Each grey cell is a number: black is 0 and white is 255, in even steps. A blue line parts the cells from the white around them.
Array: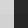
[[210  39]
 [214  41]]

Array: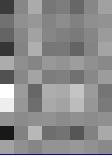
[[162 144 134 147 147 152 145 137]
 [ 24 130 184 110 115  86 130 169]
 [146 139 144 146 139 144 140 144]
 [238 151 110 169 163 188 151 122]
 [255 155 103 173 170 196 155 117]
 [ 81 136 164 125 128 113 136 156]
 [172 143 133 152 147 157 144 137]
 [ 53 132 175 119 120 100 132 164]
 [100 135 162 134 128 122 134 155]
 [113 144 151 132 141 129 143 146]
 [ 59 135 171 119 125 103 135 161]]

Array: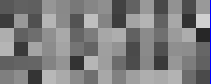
[[127 141  52 184 170 138 111 168 129 159 174 169 179 108  74]
 [ 96 100 101 131 148  51 182 158 108  76 135  58 151 125  97]
 [181  58 165 140 164 116 100 159 147  74 138  80 143 141 102]
 [174  97 110 144 169 101 124 167 174  97 139 112 155 173  39]
 [ 60 153  80 181 138  83 191 132  61 164 180  98 168  50 208]
 [ 88  97  95 150 137 120 134 143  66  98 153  72 146  76 153]]

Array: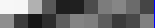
[[143  59  23  46  95 132 127  93  59  72 128]
 [247 246 177  87  30  32  76 124 134 107  69]]

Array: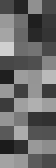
[[163 153  91  74]
 [ 27  47 153 141]
 [ 89 173  83  82]
 [149 122  52  49]
 [ 59 160 176 159]
 [153  64 150  58]
 [ 31 157 149 186]
 [ 71  74  79 135]
 [208 110 116  73]
 [165 104  40  52]
 [153 112  31  56]
 [ 72  37 144  73]]

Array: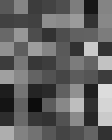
[[174 130 114  87  68  79 100  49]
 [ 45 105  55  50  82 139  39 202]
 [ 20  97  12  93 136 190  49 213]
 [ 29 116  36  42  96 145  31 220]
 [160 137  99  82  69  92  85  60]
 [ 60 120  55  61  91 124 100 194]
 [145  94 158 132  89  49 202  50]
 [104 151  77  50  77  97  98 124]
 [ 65  68  65 142 137 155  51 136]
 [ 88 133  60  67  78 125  23 132]]

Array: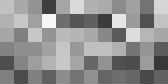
[[127  76 128  97 141 116 145 101 110 102  73  98]
 [ 79 133 158 179 200 165 103 146  80  77 156  56]
 [131 142 143 162 198 152 192 191 177 117 149  93]
 [166 128 198 148 186 181 168 136  90 220 182 167]
 [177 199 160 247 110  86  96  60 230 155  81 195]
 [193 169 147  62 165 218 176 171 139 160 115 214]]

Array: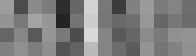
[[129 144 125 143  84  99 186 132 108  91 148 117 130 144]
 [101 135  89 149 122  76 216 133  89 102 139 122 144 147]
 [148 120 163 150  36 116 205 118 105 111 151 103 119 107]
 [157  75 138 124  45 102 211 120  60 129 155 123 132 110]]

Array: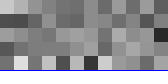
[[114 222 117 193  79 184  54 205 154 144 107 164]
 [ 87 114 125 126 126 144 160 104 145 167 149 131]
 [157 142 126 119 152 160 151 115 171 141 151  40]
 [ 78  76 101 144 108 102 140 135 111 132  85 128]
 [200 178 147 129 115 111 140 107 154 109 155  94]]
